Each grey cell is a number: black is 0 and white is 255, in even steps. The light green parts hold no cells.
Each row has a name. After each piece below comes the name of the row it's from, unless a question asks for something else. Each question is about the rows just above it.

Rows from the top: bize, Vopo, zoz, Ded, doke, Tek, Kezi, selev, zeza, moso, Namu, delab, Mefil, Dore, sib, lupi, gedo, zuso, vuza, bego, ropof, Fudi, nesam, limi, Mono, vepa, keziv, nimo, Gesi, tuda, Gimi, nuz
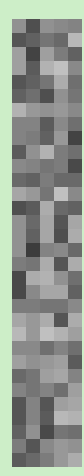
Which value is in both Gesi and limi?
[131]
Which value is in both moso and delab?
[124]
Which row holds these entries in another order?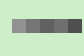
Tek

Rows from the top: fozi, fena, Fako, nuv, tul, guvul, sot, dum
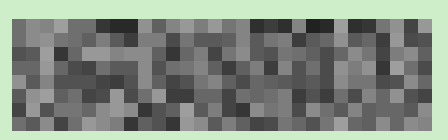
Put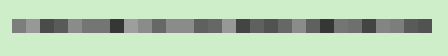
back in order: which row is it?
Fako
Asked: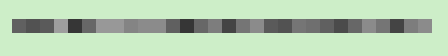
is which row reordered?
Fako

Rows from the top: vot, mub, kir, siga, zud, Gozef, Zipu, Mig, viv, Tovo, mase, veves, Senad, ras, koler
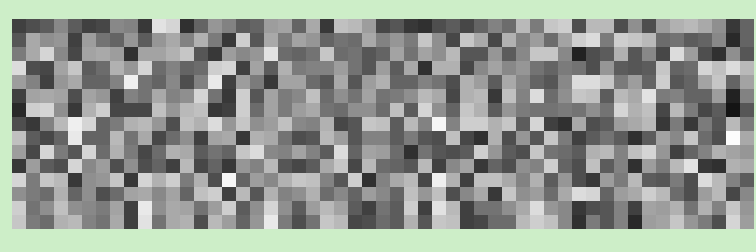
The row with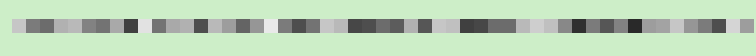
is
koler
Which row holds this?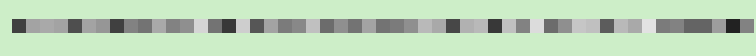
Gozef
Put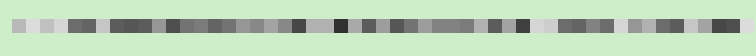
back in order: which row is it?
siga
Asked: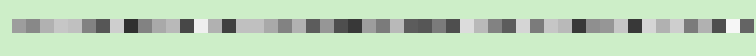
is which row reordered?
veves
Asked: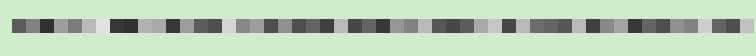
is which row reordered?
mase

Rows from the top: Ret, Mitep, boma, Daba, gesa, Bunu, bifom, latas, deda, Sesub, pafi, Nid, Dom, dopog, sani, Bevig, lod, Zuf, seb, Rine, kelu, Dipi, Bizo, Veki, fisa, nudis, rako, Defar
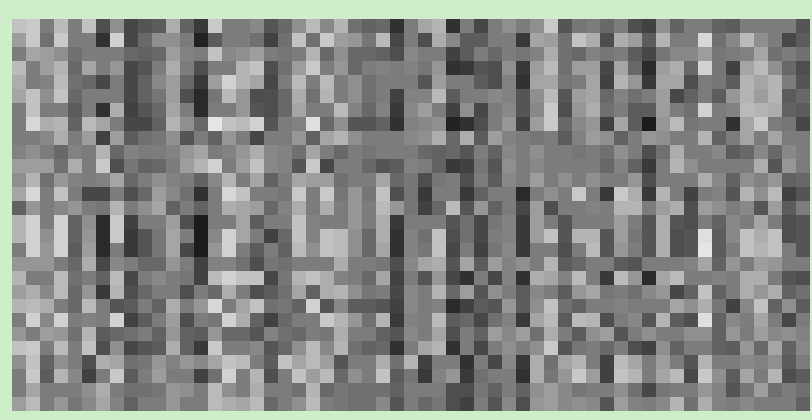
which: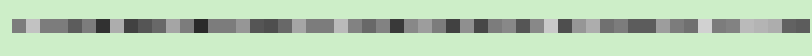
bifom
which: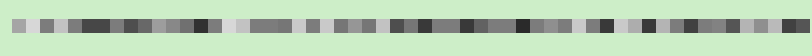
Dom
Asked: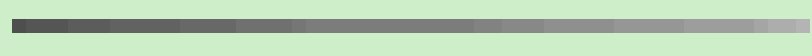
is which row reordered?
Bizo

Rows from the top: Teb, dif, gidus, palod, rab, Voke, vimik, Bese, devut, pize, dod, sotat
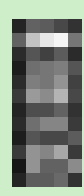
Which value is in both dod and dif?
[98]
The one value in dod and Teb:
[98]

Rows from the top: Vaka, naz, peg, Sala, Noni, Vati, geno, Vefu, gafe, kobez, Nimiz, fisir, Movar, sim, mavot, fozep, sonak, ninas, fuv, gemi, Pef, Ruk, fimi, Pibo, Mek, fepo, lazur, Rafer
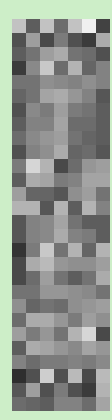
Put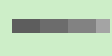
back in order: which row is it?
Vefu
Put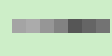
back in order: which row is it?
Vati
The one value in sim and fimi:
[179]
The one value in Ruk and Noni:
[143]
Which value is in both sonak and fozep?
[123]
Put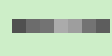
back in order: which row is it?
peg
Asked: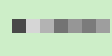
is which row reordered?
fimi

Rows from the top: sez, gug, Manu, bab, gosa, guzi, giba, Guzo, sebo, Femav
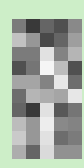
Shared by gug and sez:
[101]
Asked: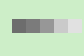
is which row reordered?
sebo
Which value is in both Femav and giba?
[101]
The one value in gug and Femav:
[101]

